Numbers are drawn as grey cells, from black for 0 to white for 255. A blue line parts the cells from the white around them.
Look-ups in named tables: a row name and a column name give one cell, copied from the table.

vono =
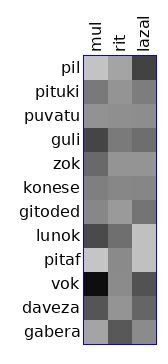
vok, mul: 14
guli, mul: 69
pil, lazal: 66
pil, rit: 164
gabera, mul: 164
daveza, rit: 148
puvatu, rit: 143
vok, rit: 139

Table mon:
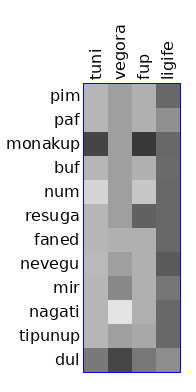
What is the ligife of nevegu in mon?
90
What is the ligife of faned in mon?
104
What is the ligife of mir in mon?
118
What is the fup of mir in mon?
176
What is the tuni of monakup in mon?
69
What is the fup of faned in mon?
176
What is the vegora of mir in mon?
136
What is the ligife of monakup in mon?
104
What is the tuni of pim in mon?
182
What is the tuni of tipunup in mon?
182
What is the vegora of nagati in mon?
227
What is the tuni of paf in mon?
182
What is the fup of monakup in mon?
57
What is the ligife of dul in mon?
141
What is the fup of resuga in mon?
97

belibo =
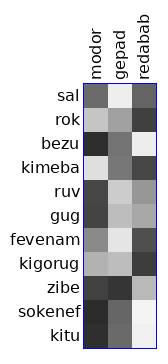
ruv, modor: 70
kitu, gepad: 106
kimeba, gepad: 119
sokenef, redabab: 244
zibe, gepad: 53
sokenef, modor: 44
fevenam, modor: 138
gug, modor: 68
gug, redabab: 168
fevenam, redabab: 79
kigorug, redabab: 61
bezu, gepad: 115
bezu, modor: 46
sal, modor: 107
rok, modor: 197
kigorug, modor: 178
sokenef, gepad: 102
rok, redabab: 64
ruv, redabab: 151
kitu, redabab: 240

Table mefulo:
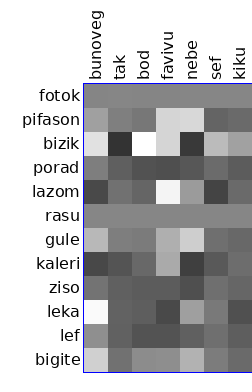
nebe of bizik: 57
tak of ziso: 96
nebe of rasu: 134
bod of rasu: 134
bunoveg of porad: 126
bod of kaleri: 104
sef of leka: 121
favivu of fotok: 133
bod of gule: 123
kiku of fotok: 134

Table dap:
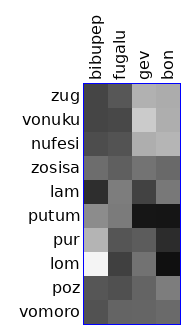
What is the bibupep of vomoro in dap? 82
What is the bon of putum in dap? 21
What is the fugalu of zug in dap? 87
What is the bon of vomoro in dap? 106
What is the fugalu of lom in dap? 64
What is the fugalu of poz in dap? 80
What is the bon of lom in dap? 16
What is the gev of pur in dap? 92
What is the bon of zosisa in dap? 105
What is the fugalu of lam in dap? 125
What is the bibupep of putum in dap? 140
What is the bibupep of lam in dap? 46
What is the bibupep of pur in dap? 180
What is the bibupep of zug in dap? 69
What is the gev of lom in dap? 114
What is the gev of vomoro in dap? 101
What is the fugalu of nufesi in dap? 83
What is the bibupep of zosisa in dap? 109
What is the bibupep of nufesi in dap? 77
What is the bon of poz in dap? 125

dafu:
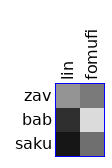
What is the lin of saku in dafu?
22
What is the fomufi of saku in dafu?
111
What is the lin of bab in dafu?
47
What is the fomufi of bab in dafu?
219
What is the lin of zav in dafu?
148
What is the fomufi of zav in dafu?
122
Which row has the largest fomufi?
bab

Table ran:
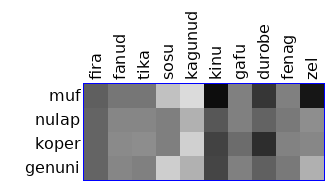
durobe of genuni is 96
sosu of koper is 127
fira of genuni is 100
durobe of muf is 54
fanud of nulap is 134
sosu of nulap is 127
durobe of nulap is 99
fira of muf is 95
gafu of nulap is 128
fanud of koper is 138
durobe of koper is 45

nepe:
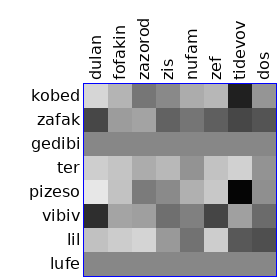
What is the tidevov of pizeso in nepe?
5
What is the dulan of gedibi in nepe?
135
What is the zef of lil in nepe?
205
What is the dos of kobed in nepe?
149
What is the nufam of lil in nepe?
114
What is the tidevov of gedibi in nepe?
135
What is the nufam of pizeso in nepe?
176
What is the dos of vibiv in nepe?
107
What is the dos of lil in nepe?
79
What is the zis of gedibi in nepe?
135
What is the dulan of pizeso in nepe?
231
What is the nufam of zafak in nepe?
117
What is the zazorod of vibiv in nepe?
159
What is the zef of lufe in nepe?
135
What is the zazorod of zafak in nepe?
163
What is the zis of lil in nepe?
153
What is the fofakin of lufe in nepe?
135
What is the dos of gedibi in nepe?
135
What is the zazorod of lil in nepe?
212
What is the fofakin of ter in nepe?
196

